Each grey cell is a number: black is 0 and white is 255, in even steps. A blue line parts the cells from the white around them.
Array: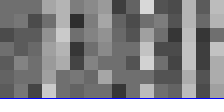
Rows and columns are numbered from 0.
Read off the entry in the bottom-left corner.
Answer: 91
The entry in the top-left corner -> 111
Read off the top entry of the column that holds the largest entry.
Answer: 216
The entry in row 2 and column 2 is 91
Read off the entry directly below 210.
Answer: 111
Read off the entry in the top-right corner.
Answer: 188
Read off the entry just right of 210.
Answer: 111
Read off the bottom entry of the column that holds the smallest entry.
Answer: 99
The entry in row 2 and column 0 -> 75
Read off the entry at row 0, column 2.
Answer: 111
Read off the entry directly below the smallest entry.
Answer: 111
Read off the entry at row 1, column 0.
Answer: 111
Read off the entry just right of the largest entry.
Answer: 83
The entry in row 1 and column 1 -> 119
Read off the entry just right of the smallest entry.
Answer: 125
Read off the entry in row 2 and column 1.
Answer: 91
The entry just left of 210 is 83
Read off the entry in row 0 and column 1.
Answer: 111
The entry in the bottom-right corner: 160
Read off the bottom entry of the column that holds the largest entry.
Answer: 188
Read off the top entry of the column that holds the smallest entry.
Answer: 125
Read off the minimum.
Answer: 46

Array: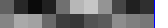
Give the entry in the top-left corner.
97
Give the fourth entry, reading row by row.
32
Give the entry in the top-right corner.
47
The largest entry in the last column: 119
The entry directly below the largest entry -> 83
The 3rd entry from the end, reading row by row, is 141
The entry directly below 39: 169

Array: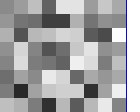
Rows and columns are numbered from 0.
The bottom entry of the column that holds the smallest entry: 177
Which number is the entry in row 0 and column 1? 156
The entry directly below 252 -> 156
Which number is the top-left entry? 138
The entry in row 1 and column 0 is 150
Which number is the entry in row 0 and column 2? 191
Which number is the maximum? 252
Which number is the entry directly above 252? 138
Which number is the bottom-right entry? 132
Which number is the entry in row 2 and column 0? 177
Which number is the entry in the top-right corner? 169
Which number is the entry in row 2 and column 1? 83
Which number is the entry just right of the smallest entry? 162
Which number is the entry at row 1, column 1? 116
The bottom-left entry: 191
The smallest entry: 40

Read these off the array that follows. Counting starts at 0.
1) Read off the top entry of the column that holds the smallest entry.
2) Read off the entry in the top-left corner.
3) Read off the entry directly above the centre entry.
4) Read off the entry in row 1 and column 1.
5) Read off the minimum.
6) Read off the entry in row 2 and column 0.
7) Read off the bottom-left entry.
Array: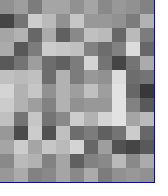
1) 130
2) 145
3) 124
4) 116
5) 56
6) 165
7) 152
